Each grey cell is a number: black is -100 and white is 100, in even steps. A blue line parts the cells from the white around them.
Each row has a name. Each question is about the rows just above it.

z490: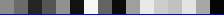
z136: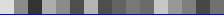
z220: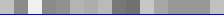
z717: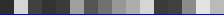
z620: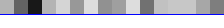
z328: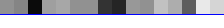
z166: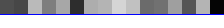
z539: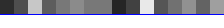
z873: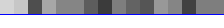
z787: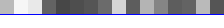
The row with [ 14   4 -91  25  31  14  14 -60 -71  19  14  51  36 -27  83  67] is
z328
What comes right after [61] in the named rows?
[51]
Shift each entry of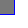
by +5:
[-1]
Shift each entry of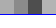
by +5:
[ 41  14 -34  46]
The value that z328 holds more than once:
[14]
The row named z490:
[  9 -16 -71 -33  14 -86  93 -22 -91  25  83  61  51  78  31 -96]
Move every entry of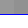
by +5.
[24 19]

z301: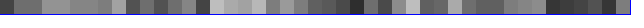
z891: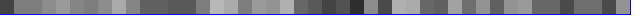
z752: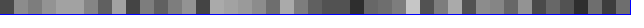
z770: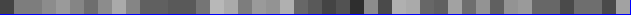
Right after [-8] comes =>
[44]
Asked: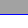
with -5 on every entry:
[22 22]
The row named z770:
[-47  -2  -2  10  21   4 -14  10  33   4 -25 -25 -30 -30  -8  44  33  -2
  21  15  38 -19 -30 -47 -36 -64  10 -42  38  33 -19 -25  27 -14  15 -25
  15  21 -19 -19 -42 -14 -14 -42  27]
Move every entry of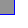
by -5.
[10]

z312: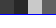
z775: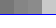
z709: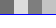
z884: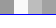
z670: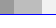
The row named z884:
[21 95 48 27]
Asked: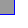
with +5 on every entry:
[26]
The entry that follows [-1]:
[53]
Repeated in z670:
[48]
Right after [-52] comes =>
[-69]
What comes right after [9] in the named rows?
[58]
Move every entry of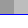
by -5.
[16 43]

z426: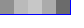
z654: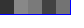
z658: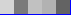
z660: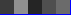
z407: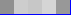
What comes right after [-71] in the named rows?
[-38]
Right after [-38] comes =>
[-16]
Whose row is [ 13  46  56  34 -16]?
z426
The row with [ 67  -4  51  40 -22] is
z658
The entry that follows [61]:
[56]
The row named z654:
[-60   7  -4 -48 -10]

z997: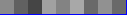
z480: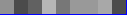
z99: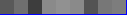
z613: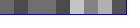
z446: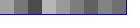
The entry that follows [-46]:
[26]
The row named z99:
[-30 -13 -52   8  14   8 -35  -7  -2]

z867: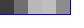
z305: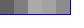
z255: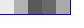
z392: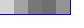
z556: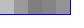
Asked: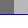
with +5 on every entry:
[-8 49]
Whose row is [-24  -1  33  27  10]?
z305

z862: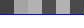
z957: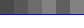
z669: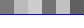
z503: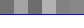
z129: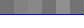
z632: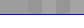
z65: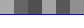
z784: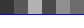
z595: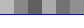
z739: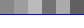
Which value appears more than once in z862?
[40]
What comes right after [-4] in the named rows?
[46]
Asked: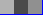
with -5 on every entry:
[ 35 -47   8]
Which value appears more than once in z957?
[2]
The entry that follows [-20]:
[-37]

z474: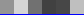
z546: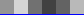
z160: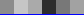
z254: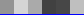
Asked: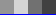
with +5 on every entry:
[ 21  72  -6 -44]
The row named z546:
[ 16  67 -11 -49 -22  45]
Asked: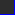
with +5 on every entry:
[-60]
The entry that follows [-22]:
[45]
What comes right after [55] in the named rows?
[33]

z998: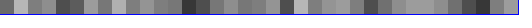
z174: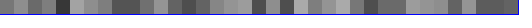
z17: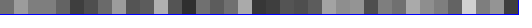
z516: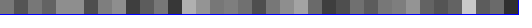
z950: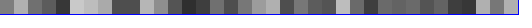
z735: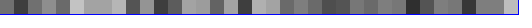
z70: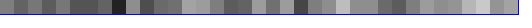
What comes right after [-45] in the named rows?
[-1]
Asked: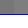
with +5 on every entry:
[-2  4]
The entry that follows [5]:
[16]
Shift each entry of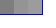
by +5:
[ 4 21 27]
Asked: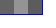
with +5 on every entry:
[-17  21 -23]
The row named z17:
[-12  22  -1  -1 -22 -51 -39 -17  22 -34 -28  38 -34 -63 -12 -28 -12  33
 -57 -51 -34 -39 -28  28  11  16 -39  -1 -12  33  11  -1 -22  64  -1  16
 -51]
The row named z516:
[ -7 -34  -7 -22  11  11 -39  -1  11 -51 -28  -7 -57  38  16  -7  -1 -12
 -39  -7  11  28 -17 -51 -39 -12 -28  -7  -1  16 -22 -34 -22  58 -28 -17
 -63]

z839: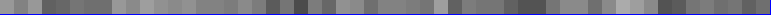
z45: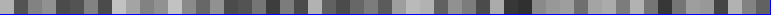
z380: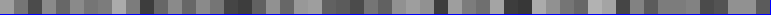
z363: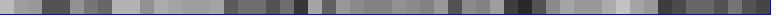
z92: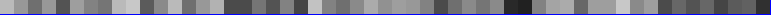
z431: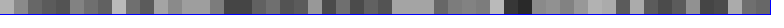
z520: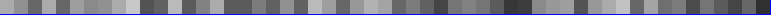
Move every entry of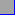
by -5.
[24]
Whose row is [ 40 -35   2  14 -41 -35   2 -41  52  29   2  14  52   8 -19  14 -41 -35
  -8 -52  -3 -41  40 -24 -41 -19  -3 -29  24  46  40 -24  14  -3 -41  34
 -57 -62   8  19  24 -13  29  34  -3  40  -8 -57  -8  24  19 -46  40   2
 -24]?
z45

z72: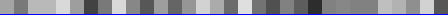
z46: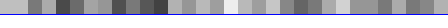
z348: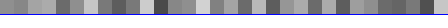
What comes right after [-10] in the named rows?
[-37]
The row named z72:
[ 29  -5  45  45  70  24 -48  -5  70   6 -32  24 -21  18  65  34 -16  75
 -10 -37   1 -27 -65   1   6   1   1  50  40  12  65 -32]
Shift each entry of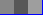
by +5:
[ 11 -27  29]
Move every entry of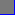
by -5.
[-10]
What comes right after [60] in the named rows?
[-42]

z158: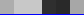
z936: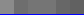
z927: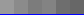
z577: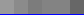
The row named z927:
[ 21   9  -3   3 -14 -19]
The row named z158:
[ 36  57  57 -63 -68  31]

